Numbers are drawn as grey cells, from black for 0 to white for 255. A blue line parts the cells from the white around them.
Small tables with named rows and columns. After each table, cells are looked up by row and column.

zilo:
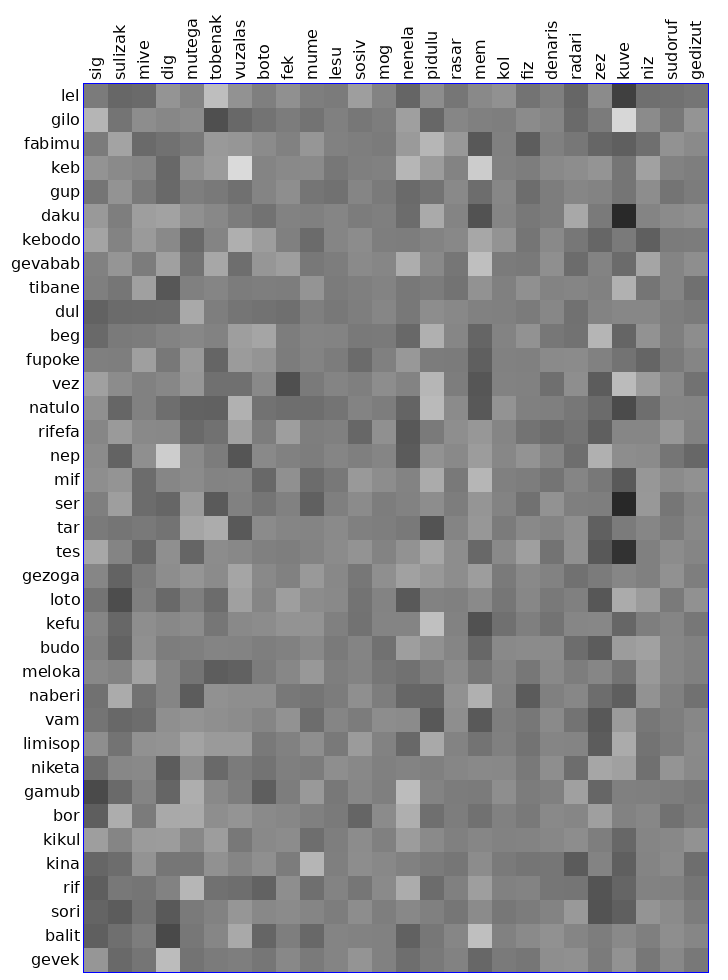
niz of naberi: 146
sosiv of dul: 126
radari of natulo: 119
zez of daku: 122
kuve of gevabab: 107
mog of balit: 129

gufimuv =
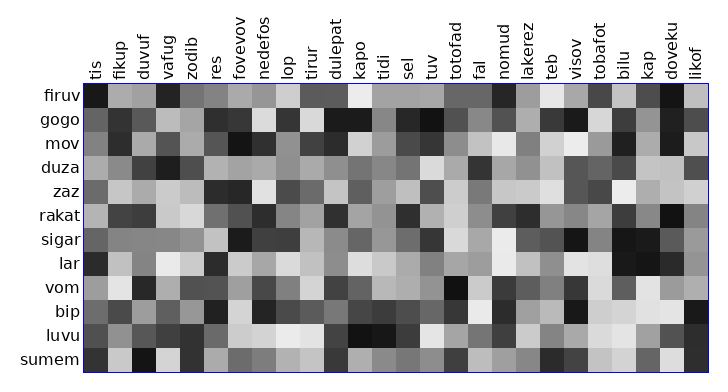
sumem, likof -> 46
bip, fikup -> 74
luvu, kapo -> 18
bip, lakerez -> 160
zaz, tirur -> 107
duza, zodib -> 78
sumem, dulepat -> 57

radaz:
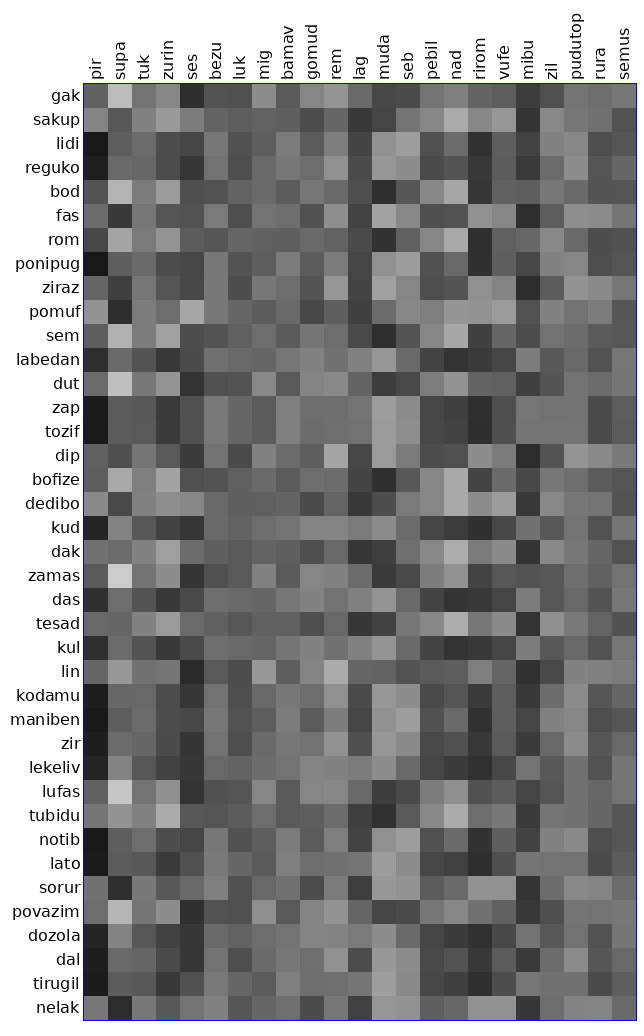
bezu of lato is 121
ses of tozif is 81
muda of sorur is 152
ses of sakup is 124
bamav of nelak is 111
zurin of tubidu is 171
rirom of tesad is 119
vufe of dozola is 72
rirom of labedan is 58
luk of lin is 77
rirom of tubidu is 110
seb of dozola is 106
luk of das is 105
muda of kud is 140
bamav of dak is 94
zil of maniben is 129
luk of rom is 101

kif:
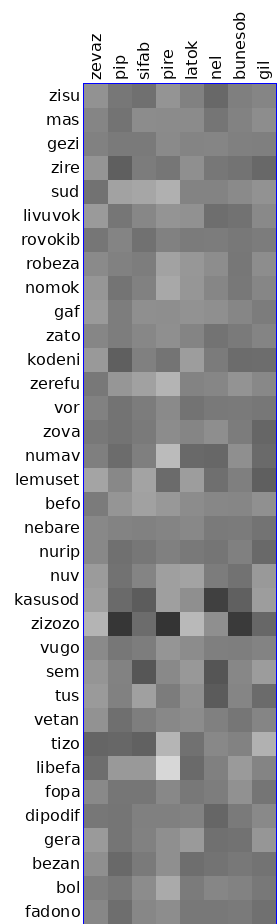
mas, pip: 115
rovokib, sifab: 113
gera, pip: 117
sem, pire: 137
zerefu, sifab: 161
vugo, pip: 119
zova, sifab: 122
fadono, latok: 120
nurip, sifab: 119
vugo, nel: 127
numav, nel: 103
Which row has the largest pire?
libefa

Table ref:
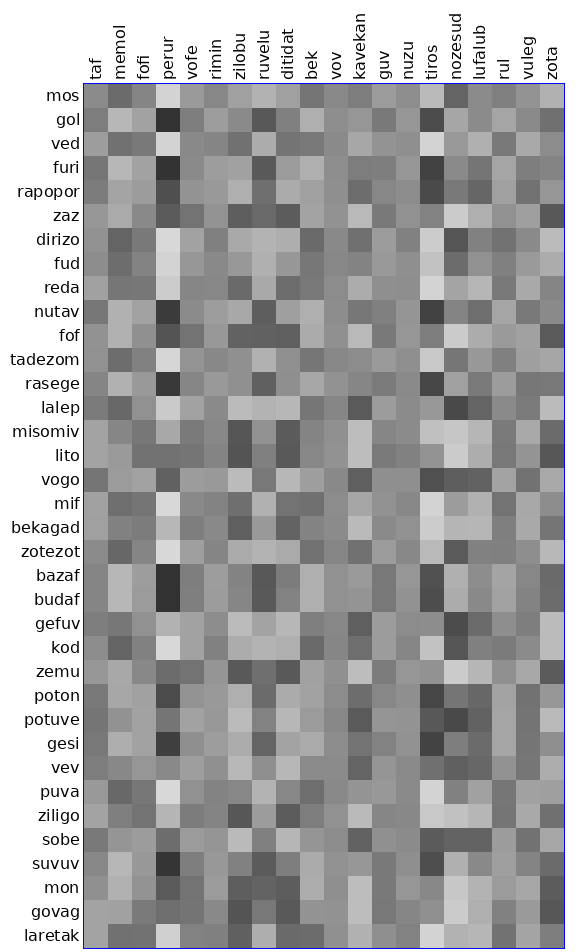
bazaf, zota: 106
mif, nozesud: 156
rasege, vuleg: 119
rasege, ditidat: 143
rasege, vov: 146
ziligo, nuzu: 136
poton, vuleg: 114
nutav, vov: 141
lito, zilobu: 84
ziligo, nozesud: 193
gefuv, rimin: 141

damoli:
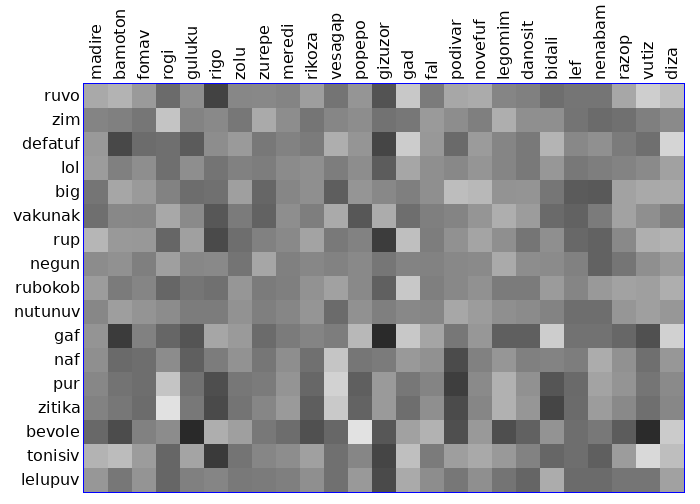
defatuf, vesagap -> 174
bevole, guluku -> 41
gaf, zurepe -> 107
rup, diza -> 180
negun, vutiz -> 143
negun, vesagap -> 130
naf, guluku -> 95
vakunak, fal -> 127
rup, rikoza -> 163
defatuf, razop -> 123
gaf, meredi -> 123
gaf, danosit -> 95
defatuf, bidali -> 180
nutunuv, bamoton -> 158
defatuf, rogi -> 111
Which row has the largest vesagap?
pur

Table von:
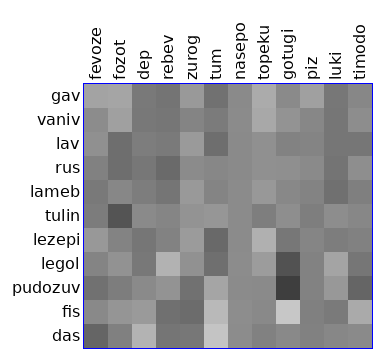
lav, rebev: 122
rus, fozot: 110
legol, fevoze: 132
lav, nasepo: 138
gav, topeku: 171
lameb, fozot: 135
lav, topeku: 144
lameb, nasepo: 139
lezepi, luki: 125
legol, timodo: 118
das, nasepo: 140
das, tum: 196
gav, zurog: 153
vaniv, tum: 123
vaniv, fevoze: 140
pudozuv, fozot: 125

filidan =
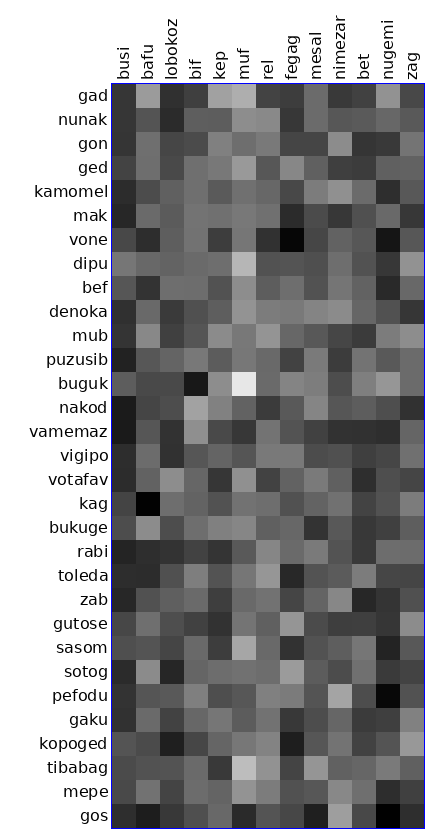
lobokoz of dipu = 99
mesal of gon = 69
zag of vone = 87
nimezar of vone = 98
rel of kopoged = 131
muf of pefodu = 87
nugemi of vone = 21
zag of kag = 124
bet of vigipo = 63
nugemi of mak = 105
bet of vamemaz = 49
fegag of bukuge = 103
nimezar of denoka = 139
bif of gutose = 65
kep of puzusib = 92
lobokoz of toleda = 80
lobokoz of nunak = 43
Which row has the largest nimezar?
pefodu

